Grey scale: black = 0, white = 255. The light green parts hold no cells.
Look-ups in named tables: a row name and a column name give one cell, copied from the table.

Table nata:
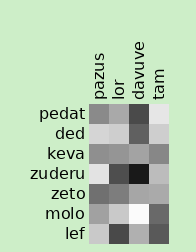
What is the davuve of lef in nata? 176
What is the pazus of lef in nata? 201
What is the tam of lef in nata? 89
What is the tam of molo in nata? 105
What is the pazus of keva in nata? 143
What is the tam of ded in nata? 206
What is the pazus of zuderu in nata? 227
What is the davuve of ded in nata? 96
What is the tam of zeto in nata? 170
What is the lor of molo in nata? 201

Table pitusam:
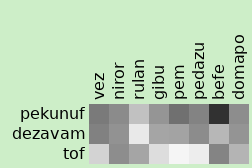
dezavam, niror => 146
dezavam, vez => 129
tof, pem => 245
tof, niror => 141
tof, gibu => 221
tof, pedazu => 237
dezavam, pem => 163
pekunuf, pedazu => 131
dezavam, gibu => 165
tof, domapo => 180
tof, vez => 211
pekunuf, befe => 49
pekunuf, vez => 122

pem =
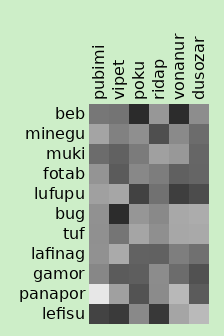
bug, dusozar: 172
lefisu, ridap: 56
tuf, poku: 165
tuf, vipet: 117
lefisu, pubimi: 67
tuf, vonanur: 167
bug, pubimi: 145
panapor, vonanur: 184
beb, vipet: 116
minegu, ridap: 79
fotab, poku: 136
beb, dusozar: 141
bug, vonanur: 168
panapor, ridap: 139

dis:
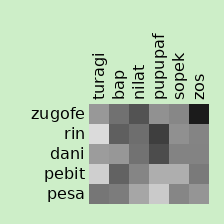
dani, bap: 151
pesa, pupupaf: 202
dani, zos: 131
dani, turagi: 156
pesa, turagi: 118
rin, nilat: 110
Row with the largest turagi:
rin

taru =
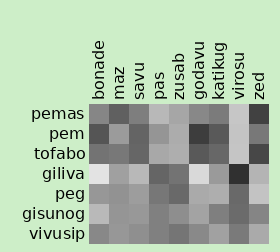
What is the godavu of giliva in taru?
217
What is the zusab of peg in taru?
105
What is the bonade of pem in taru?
85
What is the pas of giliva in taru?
101
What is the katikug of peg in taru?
174
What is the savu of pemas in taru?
126
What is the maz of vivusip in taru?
151
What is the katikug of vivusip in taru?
161

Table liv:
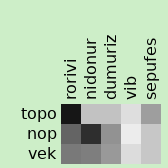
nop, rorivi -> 100
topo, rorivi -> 22
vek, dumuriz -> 153
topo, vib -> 222
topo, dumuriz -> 194
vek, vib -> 220
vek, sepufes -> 199
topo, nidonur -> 194
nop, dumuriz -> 146
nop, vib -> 236
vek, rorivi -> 121
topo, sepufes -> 158
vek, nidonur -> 126
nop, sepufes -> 199
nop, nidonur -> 46

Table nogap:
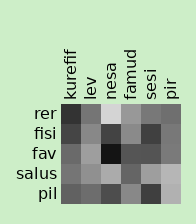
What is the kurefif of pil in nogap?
97
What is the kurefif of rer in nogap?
51
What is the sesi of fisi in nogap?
64
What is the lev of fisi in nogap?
136
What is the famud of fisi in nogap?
138
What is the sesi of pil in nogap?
63
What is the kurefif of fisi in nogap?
69
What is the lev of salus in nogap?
144
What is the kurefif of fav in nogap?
106
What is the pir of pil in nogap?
177
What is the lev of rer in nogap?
117
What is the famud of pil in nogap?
136
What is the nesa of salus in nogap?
171
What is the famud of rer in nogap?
152
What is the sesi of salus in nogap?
158

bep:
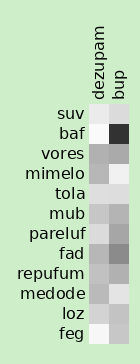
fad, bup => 139
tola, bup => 221
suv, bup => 219
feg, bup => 199
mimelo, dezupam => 183
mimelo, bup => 241
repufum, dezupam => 193
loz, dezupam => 211
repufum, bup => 177
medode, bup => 228
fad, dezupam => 183
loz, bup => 195
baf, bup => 50
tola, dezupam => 222
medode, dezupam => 186
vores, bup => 170
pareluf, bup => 166
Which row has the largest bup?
mimelo

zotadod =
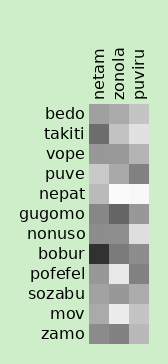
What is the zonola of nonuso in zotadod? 142
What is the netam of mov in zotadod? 170
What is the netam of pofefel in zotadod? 152
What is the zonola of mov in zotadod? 236
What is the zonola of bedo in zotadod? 170
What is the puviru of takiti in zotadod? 225
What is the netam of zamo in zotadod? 139
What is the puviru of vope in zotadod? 180
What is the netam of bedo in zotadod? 160

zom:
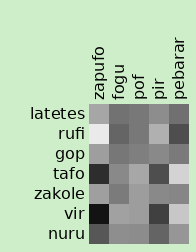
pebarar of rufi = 78
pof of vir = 157
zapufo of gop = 158
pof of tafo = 167
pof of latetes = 120
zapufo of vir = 19
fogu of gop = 119
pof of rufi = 120
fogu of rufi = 101
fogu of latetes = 114
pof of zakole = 157
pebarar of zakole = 134
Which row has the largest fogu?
vir

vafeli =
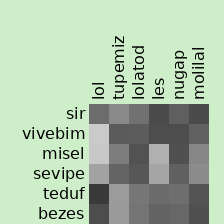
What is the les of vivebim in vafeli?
77
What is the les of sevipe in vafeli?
166
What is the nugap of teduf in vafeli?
110
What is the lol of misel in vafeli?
199
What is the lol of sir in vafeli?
108
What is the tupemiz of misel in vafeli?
125
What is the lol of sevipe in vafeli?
162
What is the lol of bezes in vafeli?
77
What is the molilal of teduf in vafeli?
84
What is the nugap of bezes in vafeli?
103
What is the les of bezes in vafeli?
99
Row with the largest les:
misel

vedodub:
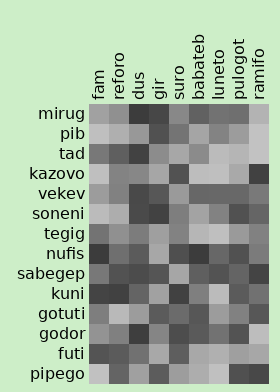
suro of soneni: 126
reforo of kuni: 65
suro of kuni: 65
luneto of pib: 131
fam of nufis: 60
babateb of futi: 168
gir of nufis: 167
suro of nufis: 79
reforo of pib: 175
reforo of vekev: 129
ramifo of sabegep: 68
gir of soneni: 66
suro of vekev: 154
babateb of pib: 165
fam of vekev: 156
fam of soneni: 187
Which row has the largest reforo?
gotuti

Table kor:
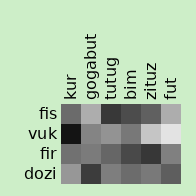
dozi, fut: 94
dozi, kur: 151
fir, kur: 113
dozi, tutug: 126
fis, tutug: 56
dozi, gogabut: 60
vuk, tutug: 147
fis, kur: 107
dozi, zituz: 121
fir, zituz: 55
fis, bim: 76
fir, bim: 73
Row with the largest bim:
vuk

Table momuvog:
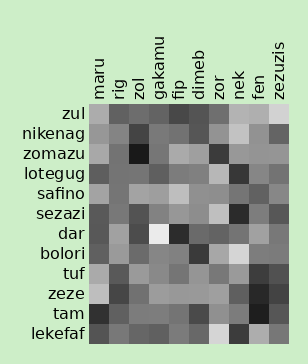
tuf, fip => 117
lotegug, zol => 117
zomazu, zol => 25
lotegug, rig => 116
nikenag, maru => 151
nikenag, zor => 147
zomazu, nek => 152
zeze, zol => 113
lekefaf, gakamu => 96
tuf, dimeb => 149
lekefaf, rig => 120
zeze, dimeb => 153
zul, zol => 109

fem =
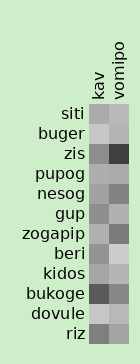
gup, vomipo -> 176
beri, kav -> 148
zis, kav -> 142
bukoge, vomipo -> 136
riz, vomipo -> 164
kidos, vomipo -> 181
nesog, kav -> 162
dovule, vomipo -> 184
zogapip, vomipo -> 123
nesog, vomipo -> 131

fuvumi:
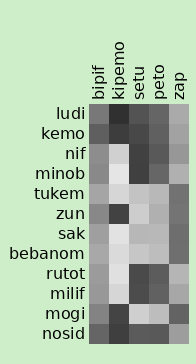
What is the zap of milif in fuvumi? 167
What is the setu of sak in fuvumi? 183
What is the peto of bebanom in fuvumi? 189
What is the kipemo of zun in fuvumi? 66
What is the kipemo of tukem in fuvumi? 214
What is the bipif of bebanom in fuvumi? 168
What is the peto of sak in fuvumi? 184
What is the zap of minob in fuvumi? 176
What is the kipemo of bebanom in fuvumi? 218
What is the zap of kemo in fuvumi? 162
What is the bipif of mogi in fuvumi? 131
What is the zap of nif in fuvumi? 151
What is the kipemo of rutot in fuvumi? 224
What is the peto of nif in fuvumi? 89
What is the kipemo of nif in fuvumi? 208

